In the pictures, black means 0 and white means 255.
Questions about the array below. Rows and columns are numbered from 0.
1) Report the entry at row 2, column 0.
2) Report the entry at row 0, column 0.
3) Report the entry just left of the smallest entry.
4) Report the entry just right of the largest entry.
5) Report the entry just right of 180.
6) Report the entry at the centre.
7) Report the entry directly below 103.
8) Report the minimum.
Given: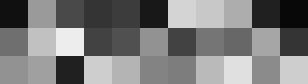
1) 146
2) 16
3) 32
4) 66
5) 131
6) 146
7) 224
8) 8

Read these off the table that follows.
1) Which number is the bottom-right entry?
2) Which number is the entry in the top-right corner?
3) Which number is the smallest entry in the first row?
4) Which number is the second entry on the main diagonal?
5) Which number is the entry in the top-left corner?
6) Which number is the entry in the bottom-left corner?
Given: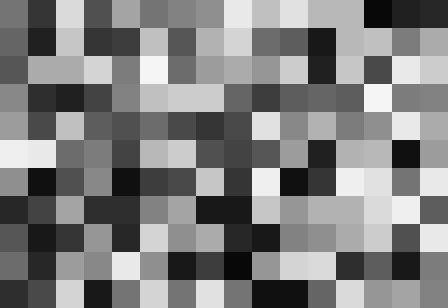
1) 130
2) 39
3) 8
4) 32
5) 116
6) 46

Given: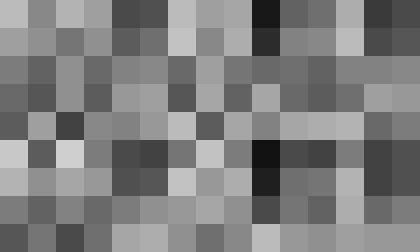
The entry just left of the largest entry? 92
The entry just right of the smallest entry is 74
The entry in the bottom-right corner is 152
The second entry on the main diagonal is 144
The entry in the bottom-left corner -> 86
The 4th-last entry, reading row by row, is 144
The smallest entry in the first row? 24
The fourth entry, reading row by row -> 159
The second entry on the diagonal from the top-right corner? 74
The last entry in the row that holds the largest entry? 80
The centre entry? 92
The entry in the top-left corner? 187
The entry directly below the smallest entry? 31
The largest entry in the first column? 200
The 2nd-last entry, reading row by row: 152
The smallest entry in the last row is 74
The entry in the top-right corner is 74
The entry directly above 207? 66
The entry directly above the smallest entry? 130
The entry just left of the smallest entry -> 124
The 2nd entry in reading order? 136
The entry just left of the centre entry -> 187
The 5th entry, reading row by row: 74
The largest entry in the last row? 187

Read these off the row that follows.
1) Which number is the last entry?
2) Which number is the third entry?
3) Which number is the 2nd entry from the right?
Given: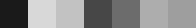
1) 158
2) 194
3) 173

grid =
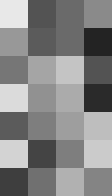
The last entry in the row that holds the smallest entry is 35
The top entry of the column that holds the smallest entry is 138
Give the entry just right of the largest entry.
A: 83
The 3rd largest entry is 211
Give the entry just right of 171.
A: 42
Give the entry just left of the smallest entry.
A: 106
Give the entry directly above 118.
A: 152
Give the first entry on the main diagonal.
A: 232

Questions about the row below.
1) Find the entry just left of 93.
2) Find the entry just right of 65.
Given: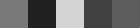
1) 65
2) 93

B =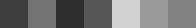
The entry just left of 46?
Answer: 115
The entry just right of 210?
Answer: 155

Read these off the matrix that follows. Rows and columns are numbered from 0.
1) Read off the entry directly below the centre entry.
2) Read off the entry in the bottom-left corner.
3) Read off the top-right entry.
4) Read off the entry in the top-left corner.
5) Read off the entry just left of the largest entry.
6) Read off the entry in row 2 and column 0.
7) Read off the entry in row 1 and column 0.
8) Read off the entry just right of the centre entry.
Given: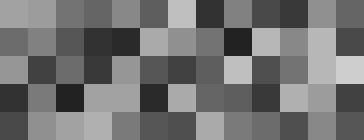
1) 170
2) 73
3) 101
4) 162
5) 183
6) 150
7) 108
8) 94
